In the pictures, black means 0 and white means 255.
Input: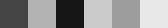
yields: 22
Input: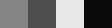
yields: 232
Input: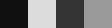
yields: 52
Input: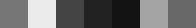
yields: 68
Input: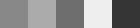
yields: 110
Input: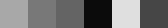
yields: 100
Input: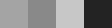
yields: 199
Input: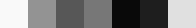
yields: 87
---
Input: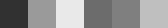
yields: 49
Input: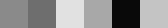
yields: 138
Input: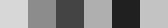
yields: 215
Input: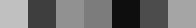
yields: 192
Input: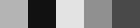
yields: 180
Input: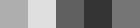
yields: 174
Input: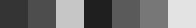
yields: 52
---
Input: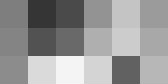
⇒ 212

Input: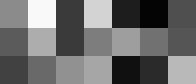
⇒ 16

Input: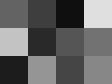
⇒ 149

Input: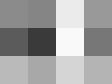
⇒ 168

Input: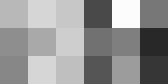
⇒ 85

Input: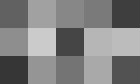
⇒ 116

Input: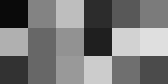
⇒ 204
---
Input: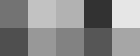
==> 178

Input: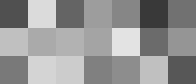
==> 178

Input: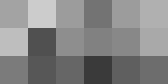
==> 142

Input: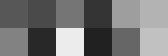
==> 117

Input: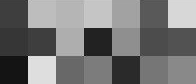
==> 174

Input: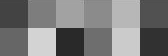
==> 162
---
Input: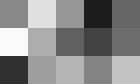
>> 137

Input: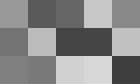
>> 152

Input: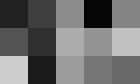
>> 34

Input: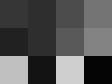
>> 54

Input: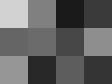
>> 210

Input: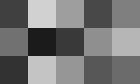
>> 64

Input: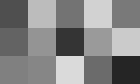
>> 79
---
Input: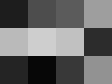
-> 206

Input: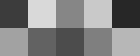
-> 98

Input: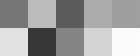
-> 54

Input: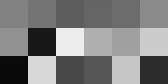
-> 24

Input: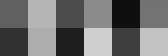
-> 173

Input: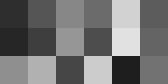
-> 62

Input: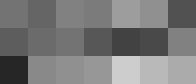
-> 107

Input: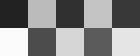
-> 76

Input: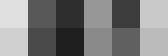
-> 74
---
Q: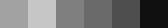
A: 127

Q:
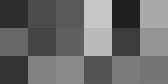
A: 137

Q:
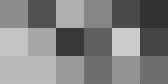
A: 154

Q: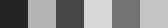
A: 71

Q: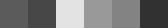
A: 227

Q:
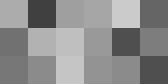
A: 197

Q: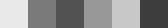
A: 82

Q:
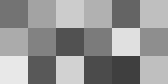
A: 210

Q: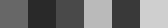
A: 73

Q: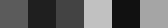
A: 67
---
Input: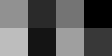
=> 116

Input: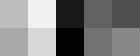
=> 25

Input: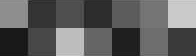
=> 79

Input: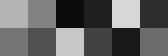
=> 12

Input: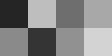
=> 110

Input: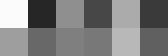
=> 143

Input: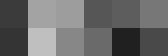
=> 157

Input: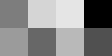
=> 229

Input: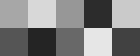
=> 151
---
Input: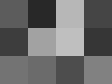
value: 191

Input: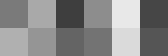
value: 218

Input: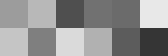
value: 92

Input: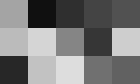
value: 54

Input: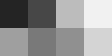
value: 144

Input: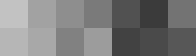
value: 74

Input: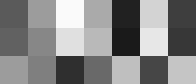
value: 231

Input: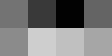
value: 192
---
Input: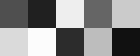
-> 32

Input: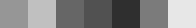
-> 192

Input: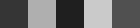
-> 175

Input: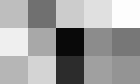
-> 112

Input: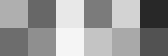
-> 103

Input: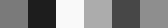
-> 29

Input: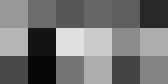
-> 109
